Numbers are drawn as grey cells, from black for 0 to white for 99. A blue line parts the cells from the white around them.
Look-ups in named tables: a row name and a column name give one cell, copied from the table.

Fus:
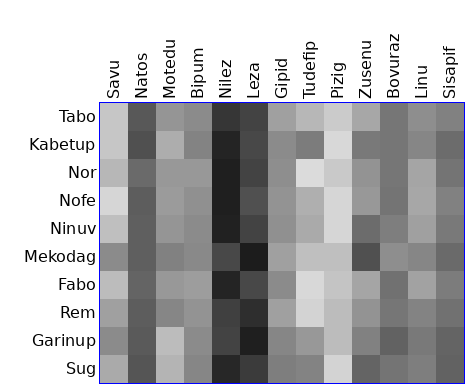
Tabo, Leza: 26
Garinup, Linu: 47
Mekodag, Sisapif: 41
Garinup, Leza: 12
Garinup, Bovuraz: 38
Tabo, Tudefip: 71
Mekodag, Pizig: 74
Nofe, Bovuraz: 45
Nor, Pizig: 78
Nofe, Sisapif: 50
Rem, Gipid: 62
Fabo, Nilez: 14
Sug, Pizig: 82
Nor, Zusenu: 57
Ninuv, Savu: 74
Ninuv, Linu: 62

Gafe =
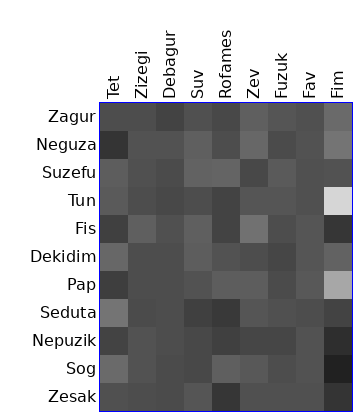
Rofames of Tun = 26
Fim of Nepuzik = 18
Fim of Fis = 21
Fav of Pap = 34
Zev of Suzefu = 28
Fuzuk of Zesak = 31
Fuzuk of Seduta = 31
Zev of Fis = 44
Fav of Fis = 33
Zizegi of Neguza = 32
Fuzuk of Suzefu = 35
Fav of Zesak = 31
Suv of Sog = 28
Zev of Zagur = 37
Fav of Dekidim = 33
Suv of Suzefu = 38
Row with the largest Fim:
Tun

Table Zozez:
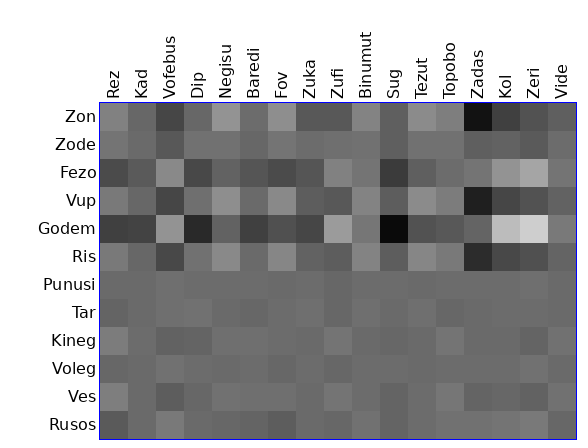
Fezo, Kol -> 57
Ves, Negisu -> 44
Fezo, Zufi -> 50
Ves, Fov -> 43
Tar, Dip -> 44
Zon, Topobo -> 49
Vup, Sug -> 36
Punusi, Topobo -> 42
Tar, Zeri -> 42
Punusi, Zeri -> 43
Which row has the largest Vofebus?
Godem

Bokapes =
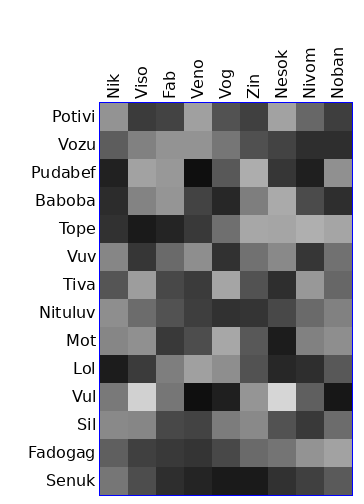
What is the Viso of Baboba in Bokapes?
51
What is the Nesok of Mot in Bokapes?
11
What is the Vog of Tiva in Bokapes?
64
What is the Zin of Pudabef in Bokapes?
67
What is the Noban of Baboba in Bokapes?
18
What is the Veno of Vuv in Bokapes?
55
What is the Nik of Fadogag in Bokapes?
37
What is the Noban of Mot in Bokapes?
55
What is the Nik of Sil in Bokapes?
53
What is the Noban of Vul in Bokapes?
9
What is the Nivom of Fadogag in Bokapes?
57
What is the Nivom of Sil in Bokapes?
22
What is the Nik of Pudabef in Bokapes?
13
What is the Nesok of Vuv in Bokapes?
53
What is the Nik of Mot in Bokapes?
52
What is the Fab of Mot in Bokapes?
22
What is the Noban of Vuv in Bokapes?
44
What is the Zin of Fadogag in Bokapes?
41
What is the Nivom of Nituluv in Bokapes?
41
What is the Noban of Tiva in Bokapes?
40

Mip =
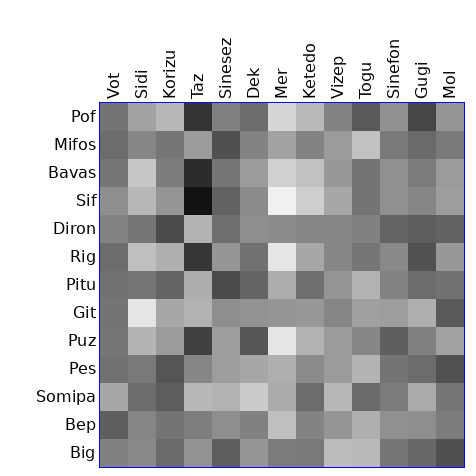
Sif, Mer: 93
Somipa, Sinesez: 69
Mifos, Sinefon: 47
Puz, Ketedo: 69
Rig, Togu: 46
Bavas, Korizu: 48
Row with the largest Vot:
Somipa

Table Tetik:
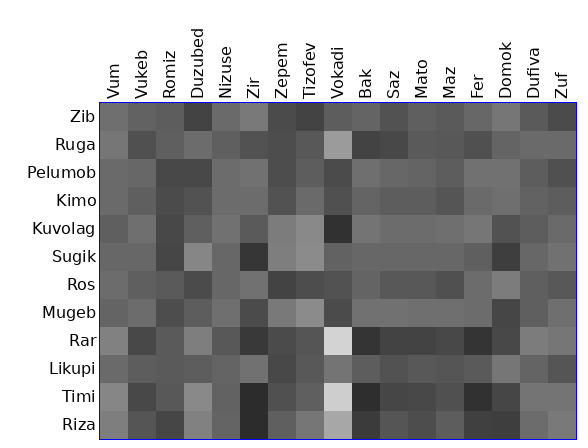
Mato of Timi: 28
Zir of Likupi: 44
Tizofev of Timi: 37
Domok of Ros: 48
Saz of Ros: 34
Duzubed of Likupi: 36
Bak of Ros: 39
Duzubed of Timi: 53
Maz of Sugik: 40
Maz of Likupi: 33

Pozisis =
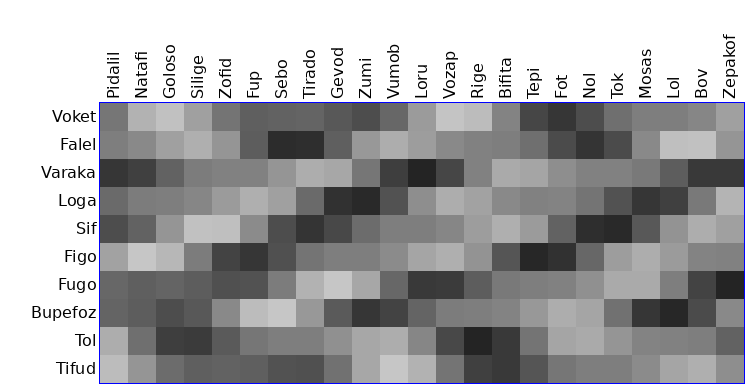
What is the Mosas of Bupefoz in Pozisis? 21
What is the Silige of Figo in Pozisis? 48
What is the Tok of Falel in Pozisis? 29
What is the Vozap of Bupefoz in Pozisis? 48
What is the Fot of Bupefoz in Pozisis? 67
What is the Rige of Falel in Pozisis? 50
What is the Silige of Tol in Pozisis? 23
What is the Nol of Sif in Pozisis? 18
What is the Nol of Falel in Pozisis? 20
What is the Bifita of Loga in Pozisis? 53
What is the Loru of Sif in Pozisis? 49
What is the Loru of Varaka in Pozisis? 14
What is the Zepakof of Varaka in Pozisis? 22
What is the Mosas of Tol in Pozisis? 51
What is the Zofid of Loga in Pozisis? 60
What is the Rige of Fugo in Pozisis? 36

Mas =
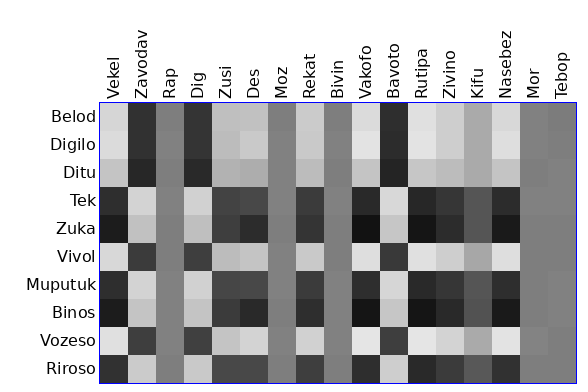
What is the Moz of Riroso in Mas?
49
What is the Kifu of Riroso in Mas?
34
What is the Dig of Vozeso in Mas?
25
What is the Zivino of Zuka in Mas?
17
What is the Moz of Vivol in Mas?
50
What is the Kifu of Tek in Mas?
33
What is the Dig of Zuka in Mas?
74
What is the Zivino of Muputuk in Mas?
21
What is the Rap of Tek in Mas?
50
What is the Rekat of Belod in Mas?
79
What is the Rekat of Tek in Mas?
23
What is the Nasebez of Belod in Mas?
84
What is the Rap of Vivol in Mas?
49
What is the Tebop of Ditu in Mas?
50
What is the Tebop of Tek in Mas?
50
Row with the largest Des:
Vozeso

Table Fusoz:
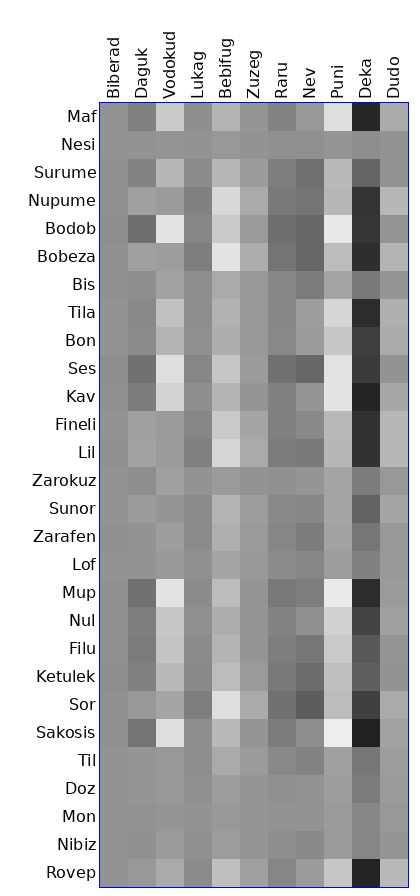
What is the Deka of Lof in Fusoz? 50
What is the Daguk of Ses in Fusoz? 44
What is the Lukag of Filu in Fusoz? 54
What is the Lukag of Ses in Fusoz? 52
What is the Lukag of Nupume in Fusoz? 50
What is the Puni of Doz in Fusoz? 61
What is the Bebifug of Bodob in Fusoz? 78
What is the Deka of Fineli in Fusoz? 19
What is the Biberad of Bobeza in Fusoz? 56
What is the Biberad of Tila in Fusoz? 57
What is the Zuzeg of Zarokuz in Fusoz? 57
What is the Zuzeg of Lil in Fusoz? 66
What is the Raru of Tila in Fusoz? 52
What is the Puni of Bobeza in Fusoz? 73
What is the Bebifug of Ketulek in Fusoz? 73

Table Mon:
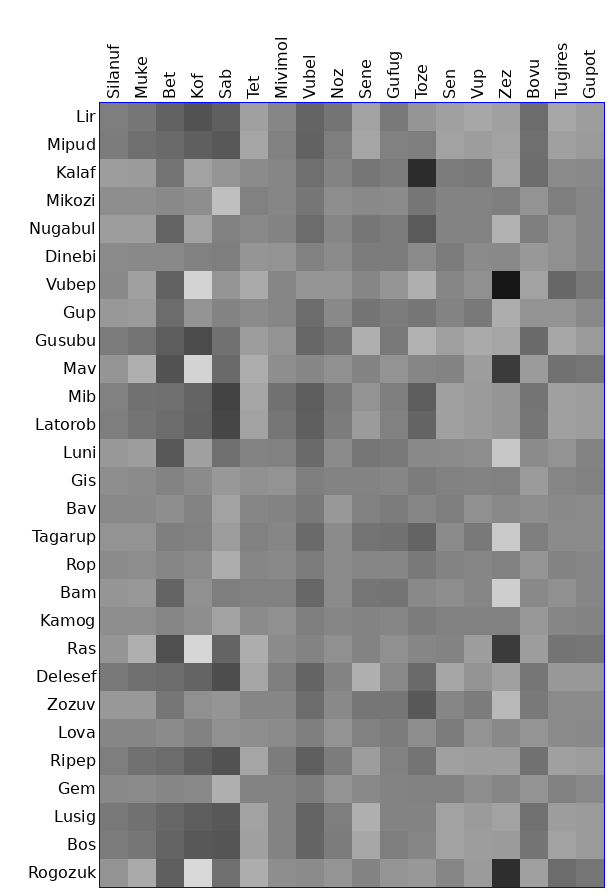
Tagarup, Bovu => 49
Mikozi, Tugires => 49
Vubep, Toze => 68
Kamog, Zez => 50
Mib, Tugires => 62
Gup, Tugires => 57
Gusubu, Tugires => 65
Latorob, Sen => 62
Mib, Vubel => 36
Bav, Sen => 49
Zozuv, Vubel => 42
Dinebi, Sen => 48
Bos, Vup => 61
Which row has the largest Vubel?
Vubep

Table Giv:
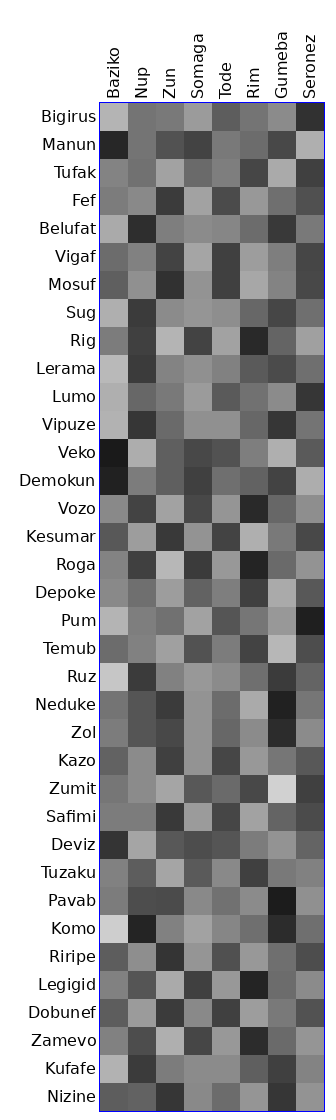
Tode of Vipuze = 56
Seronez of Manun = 68
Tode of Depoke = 49
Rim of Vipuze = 40
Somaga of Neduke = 57
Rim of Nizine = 58
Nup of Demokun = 48

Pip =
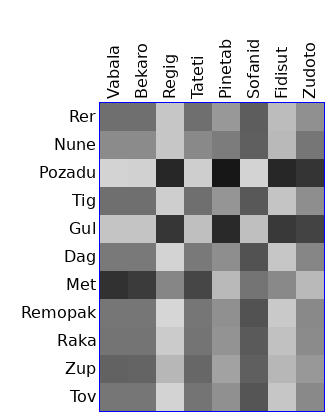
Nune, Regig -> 77
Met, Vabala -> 19
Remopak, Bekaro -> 46
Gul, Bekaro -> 76
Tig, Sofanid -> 34
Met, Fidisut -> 53
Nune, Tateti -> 53
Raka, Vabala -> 45
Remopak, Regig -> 83
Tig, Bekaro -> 43
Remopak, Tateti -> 46
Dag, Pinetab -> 55
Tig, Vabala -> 43
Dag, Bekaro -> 47
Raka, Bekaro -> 45

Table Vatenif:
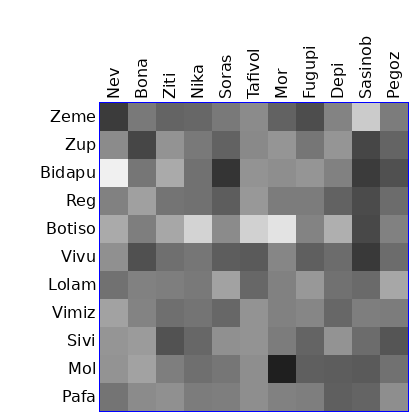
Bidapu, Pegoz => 31
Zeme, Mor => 38
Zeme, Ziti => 39
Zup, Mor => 58
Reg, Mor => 48
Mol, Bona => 63
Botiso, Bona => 49
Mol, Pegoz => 44
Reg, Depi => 38
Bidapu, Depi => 50
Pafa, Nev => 45
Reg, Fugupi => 48
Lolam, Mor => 50
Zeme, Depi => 51
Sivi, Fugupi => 39
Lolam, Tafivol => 40
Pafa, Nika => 48
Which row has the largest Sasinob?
Zeme

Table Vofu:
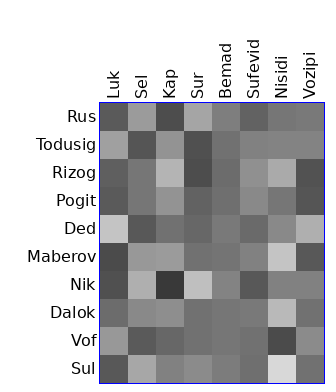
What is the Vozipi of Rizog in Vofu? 32
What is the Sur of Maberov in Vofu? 44
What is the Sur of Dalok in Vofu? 44
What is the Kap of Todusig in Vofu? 57
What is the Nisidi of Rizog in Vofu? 66
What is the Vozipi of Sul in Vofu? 44
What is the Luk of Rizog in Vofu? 37
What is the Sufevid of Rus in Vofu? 38
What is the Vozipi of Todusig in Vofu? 51
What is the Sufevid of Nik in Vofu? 34
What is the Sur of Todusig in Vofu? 31
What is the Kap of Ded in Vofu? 44
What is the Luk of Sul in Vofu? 34
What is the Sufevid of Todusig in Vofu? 50
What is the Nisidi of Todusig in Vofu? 51
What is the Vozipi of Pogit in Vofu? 33
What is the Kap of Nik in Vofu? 22
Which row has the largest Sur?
Nik

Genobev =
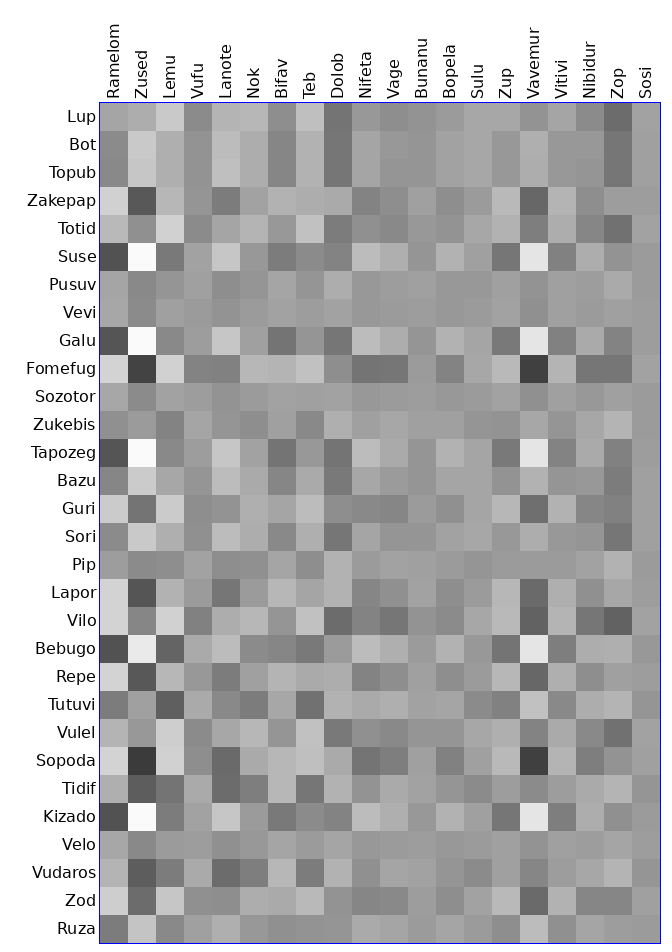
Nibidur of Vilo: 46
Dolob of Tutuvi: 69
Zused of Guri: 45
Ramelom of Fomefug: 82
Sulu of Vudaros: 54
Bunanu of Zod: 61
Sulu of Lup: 65
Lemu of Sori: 68
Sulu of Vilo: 65
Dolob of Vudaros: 69
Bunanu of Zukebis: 62
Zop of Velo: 64
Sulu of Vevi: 60
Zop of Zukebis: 70
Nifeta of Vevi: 59
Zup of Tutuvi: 50
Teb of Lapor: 64
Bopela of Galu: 69
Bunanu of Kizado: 59

